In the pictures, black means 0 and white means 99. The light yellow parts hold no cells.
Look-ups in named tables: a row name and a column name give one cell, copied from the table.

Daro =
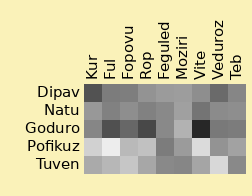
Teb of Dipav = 52
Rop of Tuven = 65
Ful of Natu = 50
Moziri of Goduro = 69
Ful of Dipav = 48
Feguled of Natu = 53

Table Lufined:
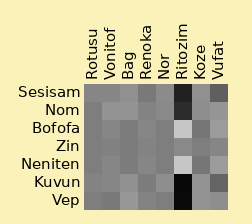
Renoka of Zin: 51
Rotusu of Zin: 49
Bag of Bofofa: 48
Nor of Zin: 49
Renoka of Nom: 51
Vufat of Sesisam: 37
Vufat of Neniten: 60
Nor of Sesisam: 54
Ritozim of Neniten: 77
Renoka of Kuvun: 48
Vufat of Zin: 52
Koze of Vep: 57
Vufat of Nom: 58
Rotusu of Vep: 49
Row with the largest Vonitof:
Nom

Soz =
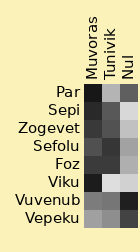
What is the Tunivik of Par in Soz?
70
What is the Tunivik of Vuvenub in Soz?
46
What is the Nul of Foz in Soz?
68
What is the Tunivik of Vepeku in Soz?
55
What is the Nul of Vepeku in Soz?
26
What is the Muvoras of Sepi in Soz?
16
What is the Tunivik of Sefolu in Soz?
21
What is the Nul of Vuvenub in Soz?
12
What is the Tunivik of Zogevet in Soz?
32
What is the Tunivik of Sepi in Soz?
34
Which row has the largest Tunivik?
Viku

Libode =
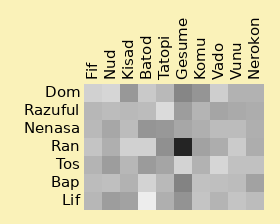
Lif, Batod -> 92
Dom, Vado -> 80
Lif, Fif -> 71
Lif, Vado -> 70
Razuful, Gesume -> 61
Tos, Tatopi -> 64
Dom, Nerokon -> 69
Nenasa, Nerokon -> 68
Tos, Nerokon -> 75
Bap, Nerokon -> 63
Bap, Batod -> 82
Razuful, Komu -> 70
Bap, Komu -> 75
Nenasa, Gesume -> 65
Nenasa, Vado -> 73
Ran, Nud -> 68
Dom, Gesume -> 52
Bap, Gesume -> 51
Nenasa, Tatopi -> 59

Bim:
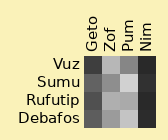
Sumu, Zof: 55
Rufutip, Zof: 68
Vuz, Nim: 16
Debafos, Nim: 17
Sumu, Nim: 19
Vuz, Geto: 24
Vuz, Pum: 52
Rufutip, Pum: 66
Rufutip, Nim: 16
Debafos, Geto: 36
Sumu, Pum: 81
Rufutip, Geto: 31
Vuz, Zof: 71
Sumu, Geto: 38
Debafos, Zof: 60

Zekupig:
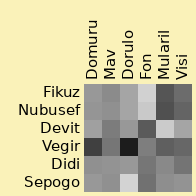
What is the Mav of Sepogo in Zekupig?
56
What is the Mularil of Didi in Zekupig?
53
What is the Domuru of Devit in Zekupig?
62
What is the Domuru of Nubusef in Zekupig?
58
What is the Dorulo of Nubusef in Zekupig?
64
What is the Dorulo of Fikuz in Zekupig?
64
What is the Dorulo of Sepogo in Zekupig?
82
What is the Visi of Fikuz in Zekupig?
42
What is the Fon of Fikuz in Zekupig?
81
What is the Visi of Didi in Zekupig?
45
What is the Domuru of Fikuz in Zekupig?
59
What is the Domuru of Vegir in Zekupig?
25
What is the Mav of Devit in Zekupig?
48
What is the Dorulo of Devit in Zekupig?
59
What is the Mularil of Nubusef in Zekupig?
31
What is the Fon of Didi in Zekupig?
46
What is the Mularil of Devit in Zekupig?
79
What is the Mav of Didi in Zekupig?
57
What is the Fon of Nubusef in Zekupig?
78
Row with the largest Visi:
Devit

